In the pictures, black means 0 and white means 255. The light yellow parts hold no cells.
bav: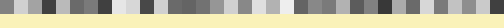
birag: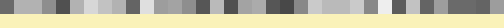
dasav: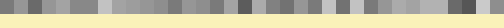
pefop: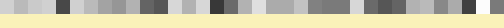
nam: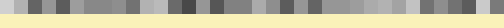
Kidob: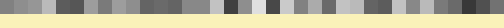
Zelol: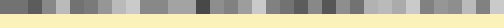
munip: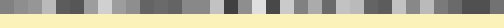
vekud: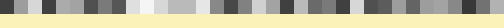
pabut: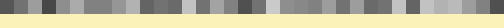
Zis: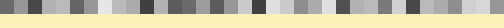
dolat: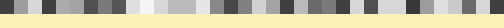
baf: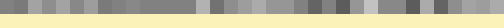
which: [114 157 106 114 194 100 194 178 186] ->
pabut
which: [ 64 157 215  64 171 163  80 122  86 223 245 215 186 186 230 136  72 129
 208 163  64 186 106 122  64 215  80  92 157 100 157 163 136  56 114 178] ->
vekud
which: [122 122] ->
pefop
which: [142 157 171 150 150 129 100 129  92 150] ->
baf
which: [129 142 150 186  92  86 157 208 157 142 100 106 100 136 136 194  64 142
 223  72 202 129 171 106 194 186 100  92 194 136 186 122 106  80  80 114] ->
munip
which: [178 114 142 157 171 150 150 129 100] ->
baf

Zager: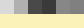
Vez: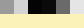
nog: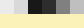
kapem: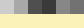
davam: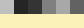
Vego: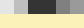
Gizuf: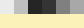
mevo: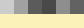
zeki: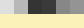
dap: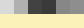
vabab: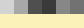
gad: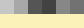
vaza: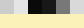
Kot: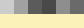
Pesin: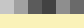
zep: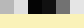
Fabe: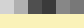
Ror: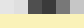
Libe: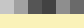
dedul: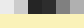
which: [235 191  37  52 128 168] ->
Gizuf
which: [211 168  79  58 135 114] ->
vabab
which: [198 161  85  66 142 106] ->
Libe
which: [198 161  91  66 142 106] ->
Pesin
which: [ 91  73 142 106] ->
Kot
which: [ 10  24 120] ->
vaza

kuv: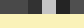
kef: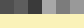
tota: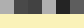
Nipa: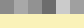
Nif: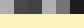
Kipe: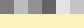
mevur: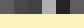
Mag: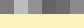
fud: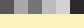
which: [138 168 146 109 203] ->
Nipa
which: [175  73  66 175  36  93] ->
tota

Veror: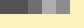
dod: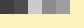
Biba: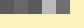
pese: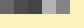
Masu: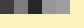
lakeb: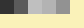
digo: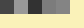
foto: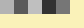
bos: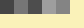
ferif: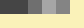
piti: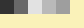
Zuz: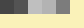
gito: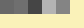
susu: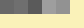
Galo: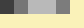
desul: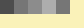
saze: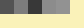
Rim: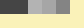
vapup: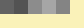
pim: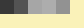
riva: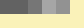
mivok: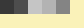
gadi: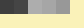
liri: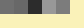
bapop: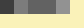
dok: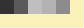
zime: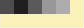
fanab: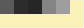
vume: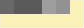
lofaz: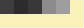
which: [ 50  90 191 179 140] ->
dok
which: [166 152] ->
gadi
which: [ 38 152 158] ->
Masu

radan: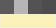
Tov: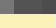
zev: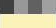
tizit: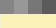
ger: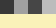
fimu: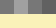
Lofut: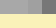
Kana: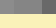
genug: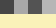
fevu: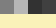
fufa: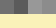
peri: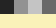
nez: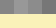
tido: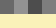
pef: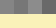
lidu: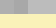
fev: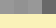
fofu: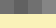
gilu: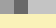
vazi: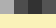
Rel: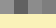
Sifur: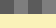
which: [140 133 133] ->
Kana
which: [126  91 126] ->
Sifur
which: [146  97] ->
Rel
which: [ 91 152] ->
fufa
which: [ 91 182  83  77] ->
radan

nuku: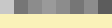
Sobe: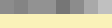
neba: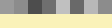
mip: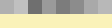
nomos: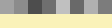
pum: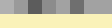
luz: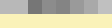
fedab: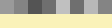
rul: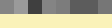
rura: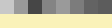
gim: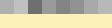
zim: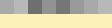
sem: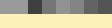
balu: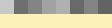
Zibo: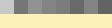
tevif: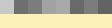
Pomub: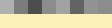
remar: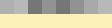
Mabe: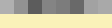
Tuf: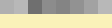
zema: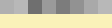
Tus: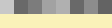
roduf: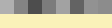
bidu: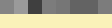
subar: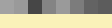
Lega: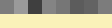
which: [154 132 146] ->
gim
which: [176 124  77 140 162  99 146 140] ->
Pomub
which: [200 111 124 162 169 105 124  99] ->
tevif
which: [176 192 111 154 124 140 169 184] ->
mip
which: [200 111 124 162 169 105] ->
tevif
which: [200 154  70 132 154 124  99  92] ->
rura

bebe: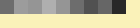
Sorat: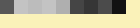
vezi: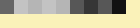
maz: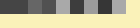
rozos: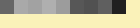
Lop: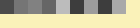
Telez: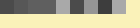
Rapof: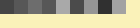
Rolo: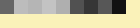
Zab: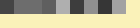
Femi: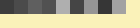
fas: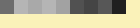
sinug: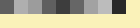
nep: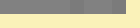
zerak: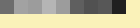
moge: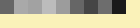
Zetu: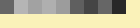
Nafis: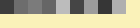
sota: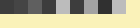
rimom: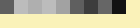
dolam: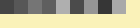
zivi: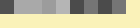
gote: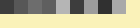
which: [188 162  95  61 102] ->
rimom
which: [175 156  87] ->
rozos
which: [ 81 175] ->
Femi
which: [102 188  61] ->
Lop
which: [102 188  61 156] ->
Lop

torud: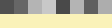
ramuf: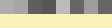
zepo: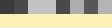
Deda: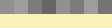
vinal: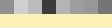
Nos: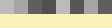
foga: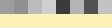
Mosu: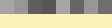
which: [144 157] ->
Deda
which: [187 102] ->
ramuf
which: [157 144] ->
foga
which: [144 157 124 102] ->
Deda
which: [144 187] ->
foga
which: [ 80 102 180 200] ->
torud
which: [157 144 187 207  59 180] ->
foga

